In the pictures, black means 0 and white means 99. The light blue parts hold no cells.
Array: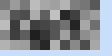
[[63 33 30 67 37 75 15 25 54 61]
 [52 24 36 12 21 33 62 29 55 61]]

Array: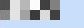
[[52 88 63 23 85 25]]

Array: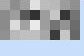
[[54 61 34 19 61 77 21 45]
 [56 72 74 74 65 23 77 40]]

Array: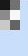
[[54 96]]

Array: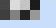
[[24 50 14 59]]

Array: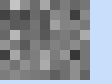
[[26 35 27 41 34 53 50 24 53]
 [40 71 43 44 34 45 48 42 66]
 [25 65 44 49 63 48 58 21 46]
 [48 53 49 47 46 37 43 55 39]]

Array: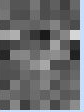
[[46 31 30 42 30 33 30 35]
 [63 68 32 20 10 38 52 83]
 [15 51 52 41 52 55 49 13]
 [31 32 41 38 49 45 34 40]
 [43 40 36 42 38 44 34 37]]
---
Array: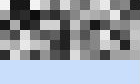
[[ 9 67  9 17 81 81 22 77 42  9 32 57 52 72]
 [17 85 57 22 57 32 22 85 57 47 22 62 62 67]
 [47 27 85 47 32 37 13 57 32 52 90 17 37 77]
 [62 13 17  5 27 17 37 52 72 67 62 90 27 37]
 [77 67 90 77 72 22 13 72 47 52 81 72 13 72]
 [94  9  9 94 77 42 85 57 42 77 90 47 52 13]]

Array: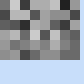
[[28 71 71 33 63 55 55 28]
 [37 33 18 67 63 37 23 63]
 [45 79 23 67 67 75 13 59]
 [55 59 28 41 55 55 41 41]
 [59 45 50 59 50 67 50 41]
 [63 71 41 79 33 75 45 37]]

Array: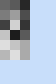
[[25 81 20]
 [40 35 15]
 [48 61 30]
 [71 86 66]
 [76 11 35]
 [86 76 66]]

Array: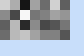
[[37 72 16 54 28 33 46]
 [42 72 76 63 50 50 33]
 [54 28 96 46 50 63 58]
 [81 67  8 63 42 81 37]]

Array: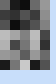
[[10 46 78 10 32]
 [23 19 32 23 55]
 [32  5 19 32 50]
 [41 10  5 41 59]
 [59 55 36 59 41]
 [69 27 46 69 19]
 [73 64 50 73 27]]

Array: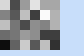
[[ 5 38 79 34 74 19]
 [42 46 60 55 24 24]
 [51 34 74 24 97 69]
 [74 46 29 55 51 69]
 [84 29 60 88 65 65]]

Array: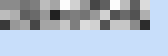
[[22 59 64 27 64 64 77 49 85 81 32 77 77 54 17]
 [54 54 45 49 73 64 98 81 59 27 37 98 73 37 85]
 [73 68 37 41 59 13 45 49 45 59 81 32 41 32 68]]

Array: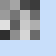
[[18 55 83 41]
 [55 64 28 23]
 [60 46 73 41]
 [87 36 78 68]]

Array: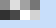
[[19 28 99 82]
 [54 86 63 46]]
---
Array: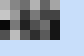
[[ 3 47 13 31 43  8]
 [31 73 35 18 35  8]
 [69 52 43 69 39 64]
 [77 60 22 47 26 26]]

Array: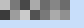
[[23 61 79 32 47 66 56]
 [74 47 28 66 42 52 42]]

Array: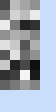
[[19 24 95 10]
 [28 73 64 56]
 [33 87 42 56]
 [38 47 60 51]
 [47 82 73 91]
 [56 68 64 51]
 [78 14 28  6]
 [87 78 33 68]
 [91 47 14 19]]

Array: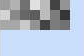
[[61 69 44 87 73 26 57]
 [65 65 78 57 26 48 44]
 [82 53 40 36 73 48 21]]

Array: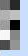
[[29 57]
 [43 15]
 [61  1]
 [69 74]
 [96 52]]

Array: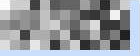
[[57 48 57 48 75 80 52 39 62 85 21 21 39]
 [71 75 25 67 67 52 75 30 44 71 30 48 13]
 [80 62 57 52 75 52 62 48 25 21 34 93 39]
 [85 67 57 89 71 21 57 80 17 34 62 17 44]
 [97 80 80 25 71 34 39 39 62 44 17 52 80]]

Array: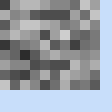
[[21 39 47 52 71 35 47 25 43 47]
 [25 62 71 71 62 52 52 43 76 62]
 [35 62 76 76 67 62 47 52 71 52]
 [39 30 25 47 67 39 71 62 57 43]
 [47 39 17 35 57 67 57 57 52 57]
 [57 71 62 57 30 62 80 43 39 47]
 [62 52 52 30 35 30 30 71 57 67]
 [67 52 57 35 30 30 30 62 43 76]
 [76 39 67 52 30 43 67 43 47 35]]

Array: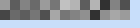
[[27 41 36 46 31 65 46 51 56 19 56 65 60]
 [60 36 51 41 60 46 75 70 36 70 19 51 31]]
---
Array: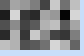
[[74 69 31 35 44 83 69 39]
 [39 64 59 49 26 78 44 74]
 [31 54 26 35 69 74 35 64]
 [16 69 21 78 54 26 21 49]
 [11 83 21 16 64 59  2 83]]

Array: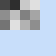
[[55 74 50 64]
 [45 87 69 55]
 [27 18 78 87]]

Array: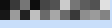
[[ 9 60 13 74 41 65 41 22 55 60 51]
 [ 5 22 46  5 27 32 79 46 36 32 87]]

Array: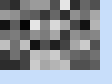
[[74 44 74  7 31 12 26 65 79 31]
 [60 56 40 36 21 40 17 56 44 65]
 [44 48 36 56 48 65 21 56 48 52]
 [26 17 52 60 60 31 89 17 40 31]
 [21 44 26 74 70 79 52 40 36 44]
 [17 17 26 79 65 70 74 31 31 36]
 [ 7 36  2 89 52 84 65 26  7 70]]

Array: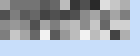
[[64 45 45 45 35 40 73 21 31 16 86 77 68]
 [54 59 54 31 64 49 68 73 54 77 40 81 81]
 [49 77 64 40 94 35 59 73 94 73 86 26 68]
 [31 49 35 40 26 31 26 31 54 64 45 64 49]]

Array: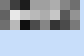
[[47 24 11 62 62 67 52 43]
 [43 72  6 29 52 20 29 47]
 [38 90 77 72 67 77 34 57]]

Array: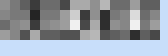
[[61 52 32 66 37 37 32 32 66 71 32 37 42 18 37 28]
 [56 47 37 23 42 42 28 66 66 56 71 42 42 61 37 37]
 [52 47 47 14 47 47 61 80 23 56 18 47 52 85 42 52]
 [42 52 56 23 52 56 61 93 28 66 18 56 52 93 47 61]]

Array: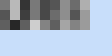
[[47 72 20 47 28 33 55 42 68]
 [37 15 37 80 51 37 64 51 60]
 [33 72 24 47 28 42 55 33 60]]
